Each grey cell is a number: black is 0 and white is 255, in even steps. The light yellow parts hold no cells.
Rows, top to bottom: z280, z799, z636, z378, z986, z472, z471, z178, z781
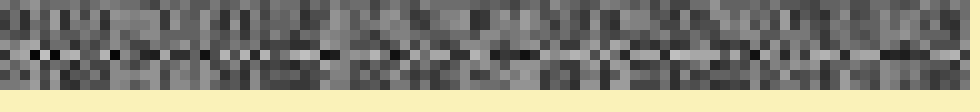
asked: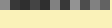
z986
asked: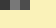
z636
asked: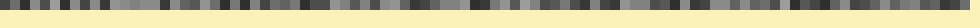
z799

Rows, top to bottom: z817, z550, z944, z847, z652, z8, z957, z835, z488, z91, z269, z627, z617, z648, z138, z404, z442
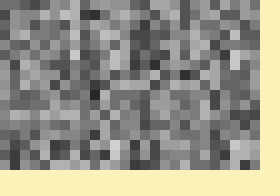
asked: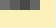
z817
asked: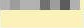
z627
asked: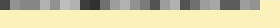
z550

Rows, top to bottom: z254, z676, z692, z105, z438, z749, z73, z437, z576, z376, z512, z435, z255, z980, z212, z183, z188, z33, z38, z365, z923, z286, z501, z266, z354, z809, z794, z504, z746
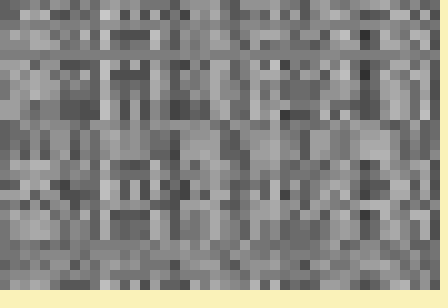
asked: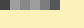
z38
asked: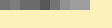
z438
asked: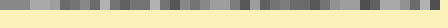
z438

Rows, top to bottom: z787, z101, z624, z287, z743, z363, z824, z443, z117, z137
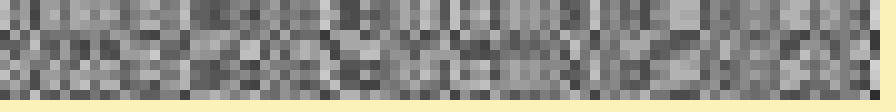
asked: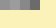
z787
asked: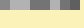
z443
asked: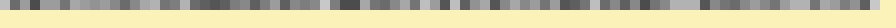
z787
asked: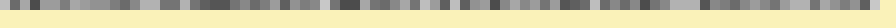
z443

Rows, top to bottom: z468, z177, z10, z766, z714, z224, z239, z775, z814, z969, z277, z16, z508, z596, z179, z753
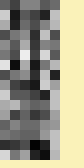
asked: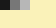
z239
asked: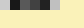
z177
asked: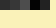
z179

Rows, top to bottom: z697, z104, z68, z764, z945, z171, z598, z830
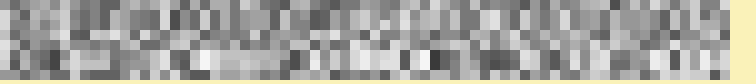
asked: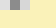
z598
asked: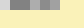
z764
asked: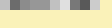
z598
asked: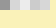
z171
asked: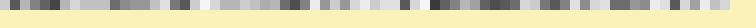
z598
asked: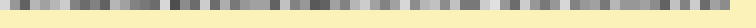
z104
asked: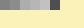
z697

